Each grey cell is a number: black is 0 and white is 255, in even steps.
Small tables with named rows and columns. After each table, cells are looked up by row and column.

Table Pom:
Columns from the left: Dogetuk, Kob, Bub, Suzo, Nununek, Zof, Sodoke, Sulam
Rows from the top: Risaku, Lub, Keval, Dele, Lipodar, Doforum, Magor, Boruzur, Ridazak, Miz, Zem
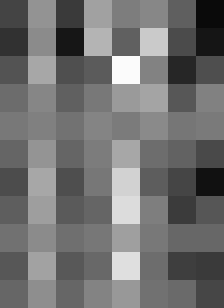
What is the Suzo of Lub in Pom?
180
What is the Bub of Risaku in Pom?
58
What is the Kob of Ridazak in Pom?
139
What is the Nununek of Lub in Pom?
96
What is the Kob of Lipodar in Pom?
128
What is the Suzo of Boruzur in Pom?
101
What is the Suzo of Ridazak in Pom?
119
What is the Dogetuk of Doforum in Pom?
101
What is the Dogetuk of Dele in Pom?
108
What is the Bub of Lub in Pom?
22
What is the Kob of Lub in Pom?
139
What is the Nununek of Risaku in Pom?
125
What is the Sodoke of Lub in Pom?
75
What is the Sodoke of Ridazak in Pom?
103
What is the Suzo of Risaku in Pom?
161
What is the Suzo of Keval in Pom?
91
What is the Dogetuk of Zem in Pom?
102
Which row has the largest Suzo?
Lub

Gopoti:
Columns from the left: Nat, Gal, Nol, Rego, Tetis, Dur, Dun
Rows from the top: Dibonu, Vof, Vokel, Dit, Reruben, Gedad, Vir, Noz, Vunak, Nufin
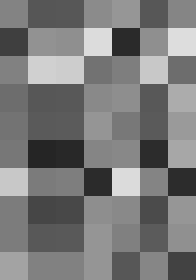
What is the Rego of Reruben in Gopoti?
149
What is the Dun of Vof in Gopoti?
221
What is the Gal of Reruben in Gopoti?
90
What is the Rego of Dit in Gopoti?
137
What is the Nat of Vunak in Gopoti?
124
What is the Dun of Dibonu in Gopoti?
133
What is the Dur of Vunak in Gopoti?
91
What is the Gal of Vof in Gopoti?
146

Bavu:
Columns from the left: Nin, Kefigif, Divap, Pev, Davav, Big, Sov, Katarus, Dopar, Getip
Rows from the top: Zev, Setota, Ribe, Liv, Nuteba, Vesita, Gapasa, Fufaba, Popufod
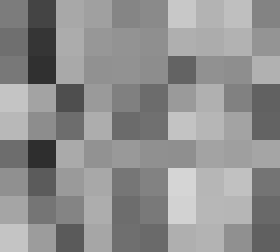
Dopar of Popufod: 144
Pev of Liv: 154
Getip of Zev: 131
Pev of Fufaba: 173
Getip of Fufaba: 105
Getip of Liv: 97
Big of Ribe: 141
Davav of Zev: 133
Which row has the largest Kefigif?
Liv

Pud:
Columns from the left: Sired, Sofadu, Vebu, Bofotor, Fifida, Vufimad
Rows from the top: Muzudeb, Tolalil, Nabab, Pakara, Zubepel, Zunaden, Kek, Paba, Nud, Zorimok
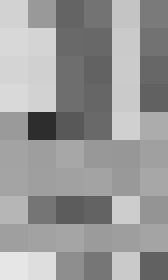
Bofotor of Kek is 163
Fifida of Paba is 205
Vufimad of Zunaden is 160
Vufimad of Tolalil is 114
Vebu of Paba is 92
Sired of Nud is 159
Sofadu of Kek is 159
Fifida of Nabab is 203
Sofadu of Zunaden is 158
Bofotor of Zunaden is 152
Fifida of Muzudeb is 196
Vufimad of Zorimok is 97
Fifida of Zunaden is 151
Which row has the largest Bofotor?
Kek

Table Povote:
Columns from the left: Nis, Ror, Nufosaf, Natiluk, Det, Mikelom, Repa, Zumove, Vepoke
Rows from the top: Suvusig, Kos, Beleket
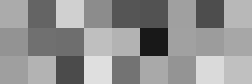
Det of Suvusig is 85
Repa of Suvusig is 160
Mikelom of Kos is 24
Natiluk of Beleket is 223
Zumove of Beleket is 218
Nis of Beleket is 159
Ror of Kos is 112
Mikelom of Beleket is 169
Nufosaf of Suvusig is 208
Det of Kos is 179
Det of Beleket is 115
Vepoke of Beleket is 192
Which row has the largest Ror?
Beleket

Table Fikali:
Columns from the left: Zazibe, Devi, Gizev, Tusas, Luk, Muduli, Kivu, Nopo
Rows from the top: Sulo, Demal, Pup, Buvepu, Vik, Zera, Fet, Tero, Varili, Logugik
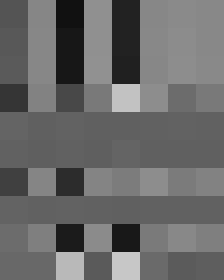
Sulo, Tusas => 144
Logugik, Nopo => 94
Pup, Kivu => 141
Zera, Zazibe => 97
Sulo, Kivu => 138
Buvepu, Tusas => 121
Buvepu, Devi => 130
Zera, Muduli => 96
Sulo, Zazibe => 84
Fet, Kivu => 123
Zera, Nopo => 96
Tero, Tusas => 97
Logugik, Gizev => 185
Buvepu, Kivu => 108
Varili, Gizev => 27
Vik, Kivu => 98
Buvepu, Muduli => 141
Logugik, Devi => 104

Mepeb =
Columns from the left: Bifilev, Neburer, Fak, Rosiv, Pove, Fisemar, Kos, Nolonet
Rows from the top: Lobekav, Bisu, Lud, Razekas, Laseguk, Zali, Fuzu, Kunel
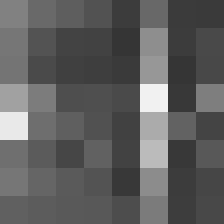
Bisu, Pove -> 53
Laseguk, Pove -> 65
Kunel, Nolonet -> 72
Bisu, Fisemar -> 142
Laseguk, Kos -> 98
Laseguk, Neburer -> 110
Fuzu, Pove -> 56
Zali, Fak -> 70
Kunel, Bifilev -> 96
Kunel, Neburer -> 92
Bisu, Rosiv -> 66
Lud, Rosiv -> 62
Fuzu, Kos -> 60
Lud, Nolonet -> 72
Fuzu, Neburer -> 101
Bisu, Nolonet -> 73
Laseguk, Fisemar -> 171
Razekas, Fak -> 78
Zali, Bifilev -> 111
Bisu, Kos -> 60
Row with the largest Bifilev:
Laseguk

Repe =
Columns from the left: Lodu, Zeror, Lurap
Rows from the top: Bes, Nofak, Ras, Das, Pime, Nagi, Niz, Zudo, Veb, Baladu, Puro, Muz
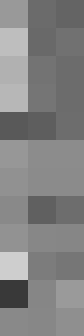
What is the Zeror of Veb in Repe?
135
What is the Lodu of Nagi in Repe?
151
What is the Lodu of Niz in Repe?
145
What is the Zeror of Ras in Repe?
115
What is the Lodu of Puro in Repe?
57
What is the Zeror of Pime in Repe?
94
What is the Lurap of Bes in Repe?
100
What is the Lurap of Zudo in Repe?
109
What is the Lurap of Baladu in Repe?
118
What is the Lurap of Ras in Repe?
108
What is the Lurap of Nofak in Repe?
113
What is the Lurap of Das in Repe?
108
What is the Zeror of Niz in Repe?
139
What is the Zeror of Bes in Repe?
107
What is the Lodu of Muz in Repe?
137
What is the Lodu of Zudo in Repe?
137

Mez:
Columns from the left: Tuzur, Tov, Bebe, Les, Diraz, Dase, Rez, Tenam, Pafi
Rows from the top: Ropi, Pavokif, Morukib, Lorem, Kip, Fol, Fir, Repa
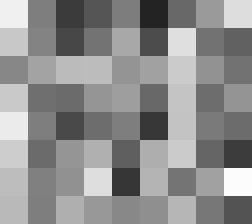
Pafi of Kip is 108
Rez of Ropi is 104
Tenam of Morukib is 146
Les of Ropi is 85
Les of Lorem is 149
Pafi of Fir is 252
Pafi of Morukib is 114
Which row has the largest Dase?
Fir

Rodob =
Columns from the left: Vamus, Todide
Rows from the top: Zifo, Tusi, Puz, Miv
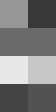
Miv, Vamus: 68
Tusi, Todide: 105
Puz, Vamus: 232
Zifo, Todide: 56
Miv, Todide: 82
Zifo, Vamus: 150
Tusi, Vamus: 106
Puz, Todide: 199
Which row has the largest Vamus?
Puz

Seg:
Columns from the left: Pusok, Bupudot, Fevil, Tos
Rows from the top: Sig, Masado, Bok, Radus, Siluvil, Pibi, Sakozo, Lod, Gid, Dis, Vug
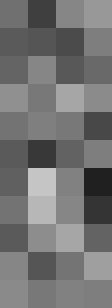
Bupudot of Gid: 141
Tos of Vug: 126
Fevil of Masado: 75
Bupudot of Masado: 85
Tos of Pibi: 126
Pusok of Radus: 144
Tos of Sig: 152
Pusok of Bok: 100
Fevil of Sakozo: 129
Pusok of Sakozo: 96
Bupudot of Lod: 183
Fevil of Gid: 166
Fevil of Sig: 134
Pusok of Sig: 112
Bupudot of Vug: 120
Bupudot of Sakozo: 197
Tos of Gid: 99
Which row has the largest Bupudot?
Sakozo

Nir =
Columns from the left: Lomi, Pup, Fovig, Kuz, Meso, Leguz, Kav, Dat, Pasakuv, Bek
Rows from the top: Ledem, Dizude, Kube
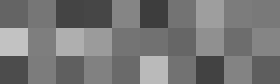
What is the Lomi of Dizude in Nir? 194
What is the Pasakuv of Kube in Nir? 131
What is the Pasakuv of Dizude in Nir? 109
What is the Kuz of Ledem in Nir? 70
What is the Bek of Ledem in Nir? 121
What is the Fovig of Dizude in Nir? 175
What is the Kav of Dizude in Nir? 102
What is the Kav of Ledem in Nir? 115
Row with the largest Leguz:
Kube

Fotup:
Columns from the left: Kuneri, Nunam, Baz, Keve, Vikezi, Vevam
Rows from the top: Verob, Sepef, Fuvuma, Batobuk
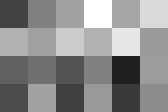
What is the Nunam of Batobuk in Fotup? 162
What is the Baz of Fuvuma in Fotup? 84
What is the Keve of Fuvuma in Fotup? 129
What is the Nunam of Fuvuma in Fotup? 111
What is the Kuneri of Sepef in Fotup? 177
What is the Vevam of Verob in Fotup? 217
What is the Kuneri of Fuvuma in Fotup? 97
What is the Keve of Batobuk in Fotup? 153
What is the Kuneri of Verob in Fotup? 67
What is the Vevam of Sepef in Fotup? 155
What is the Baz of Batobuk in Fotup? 63
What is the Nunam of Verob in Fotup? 129
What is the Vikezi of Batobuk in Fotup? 58

